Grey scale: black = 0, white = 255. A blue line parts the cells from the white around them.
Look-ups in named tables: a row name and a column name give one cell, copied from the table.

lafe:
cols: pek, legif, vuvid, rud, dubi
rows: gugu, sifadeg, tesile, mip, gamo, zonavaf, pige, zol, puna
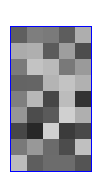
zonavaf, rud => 208
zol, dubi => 192
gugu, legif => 126
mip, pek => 100
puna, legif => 94
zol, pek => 121
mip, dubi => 177
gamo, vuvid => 70
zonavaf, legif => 76
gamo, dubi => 51
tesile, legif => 195
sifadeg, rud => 158
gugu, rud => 93
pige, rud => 59
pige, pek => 71
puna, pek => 188

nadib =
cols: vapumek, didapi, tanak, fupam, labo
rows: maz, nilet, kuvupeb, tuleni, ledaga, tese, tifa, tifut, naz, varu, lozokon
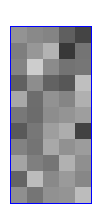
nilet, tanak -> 179
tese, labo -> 158
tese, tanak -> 141
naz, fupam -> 177
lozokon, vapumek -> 143
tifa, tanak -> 158
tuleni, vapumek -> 96
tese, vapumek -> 120
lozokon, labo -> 188
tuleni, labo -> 191
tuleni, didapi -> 141
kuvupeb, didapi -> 205
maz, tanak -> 132

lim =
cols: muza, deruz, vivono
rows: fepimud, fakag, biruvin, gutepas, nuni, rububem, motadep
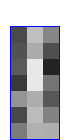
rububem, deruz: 187
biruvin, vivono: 35
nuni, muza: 149
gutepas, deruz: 233
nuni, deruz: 173
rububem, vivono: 131
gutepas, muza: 57
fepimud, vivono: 135
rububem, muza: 72
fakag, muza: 82
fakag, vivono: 79
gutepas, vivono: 117
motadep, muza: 124

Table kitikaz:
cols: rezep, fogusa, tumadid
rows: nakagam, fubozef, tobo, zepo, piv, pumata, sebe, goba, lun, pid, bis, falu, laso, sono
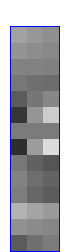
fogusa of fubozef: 141
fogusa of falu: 164
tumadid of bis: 92
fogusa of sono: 112
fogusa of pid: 110
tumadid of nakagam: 143
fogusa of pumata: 149

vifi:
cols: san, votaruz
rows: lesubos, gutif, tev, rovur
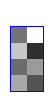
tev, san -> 107
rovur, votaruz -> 84
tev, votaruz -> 155
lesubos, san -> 116
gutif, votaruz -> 47
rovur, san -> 169
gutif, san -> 199
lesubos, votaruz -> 254
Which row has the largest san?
gutif

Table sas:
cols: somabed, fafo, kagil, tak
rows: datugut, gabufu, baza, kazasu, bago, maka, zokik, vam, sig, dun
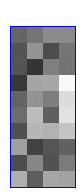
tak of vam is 98
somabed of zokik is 79
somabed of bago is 100
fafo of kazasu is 165
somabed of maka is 108
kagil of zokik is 178
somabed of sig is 77
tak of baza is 116
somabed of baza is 84
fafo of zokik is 182
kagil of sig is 82

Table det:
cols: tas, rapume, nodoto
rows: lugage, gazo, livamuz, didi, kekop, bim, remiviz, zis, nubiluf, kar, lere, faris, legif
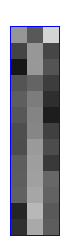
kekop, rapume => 124
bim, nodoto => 29
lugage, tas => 150
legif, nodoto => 93
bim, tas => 87
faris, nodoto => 89
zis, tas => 77
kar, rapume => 160
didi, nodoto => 61
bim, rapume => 132
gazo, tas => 68
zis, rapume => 154
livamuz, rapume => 152
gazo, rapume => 151
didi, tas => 84
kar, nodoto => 103
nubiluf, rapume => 158
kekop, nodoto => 46
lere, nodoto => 98
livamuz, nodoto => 84

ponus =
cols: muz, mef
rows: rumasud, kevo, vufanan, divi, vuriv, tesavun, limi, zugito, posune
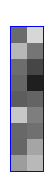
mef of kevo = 117
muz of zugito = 102
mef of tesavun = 126
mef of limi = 112
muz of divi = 102
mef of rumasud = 215
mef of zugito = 165
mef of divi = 31
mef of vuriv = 100
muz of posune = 157
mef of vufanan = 70
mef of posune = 185
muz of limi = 104
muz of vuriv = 93
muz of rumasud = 107
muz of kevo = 183
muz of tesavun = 199
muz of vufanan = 109
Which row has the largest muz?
tesavun

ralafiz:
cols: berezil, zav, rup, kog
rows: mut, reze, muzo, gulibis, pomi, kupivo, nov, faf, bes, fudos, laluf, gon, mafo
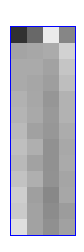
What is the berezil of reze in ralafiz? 164
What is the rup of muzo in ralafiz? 162
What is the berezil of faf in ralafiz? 191
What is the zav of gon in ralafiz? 162
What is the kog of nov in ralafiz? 172
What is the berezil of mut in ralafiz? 49
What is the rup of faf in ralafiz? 145
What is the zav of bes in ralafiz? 162
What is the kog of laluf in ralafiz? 167
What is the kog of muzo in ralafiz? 197
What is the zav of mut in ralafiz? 104
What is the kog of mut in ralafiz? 134
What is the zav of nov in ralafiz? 161
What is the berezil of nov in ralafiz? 186
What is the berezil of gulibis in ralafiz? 170
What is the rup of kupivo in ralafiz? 153
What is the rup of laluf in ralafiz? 136
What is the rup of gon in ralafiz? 140
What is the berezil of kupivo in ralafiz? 180
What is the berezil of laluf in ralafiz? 206

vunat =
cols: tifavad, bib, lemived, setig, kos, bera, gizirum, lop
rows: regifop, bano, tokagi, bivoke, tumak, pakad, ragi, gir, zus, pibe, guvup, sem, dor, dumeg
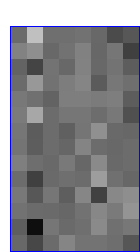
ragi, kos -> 117
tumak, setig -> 126
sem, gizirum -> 122
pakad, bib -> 167
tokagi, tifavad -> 99
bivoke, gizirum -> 119
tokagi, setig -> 104
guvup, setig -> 94
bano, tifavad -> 130
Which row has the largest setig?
dumeg

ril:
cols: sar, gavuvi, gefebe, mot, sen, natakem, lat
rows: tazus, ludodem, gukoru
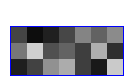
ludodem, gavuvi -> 207
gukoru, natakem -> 25
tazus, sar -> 68
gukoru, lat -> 202
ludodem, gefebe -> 80
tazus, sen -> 132
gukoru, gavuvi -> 66
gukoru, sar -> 31
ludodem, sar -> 119
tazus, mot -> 71
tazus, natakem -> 98

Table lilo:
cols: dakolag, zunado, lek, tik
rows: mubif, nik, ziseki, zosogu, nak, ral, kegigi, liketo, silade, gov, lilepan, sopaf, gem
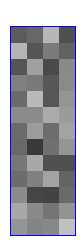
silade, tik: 79
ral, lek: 171
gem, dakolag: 149
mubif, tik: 80
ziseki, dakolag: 85
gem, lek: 136
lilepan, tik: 106
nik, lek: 123
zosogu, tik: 139
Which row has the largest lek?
mubif

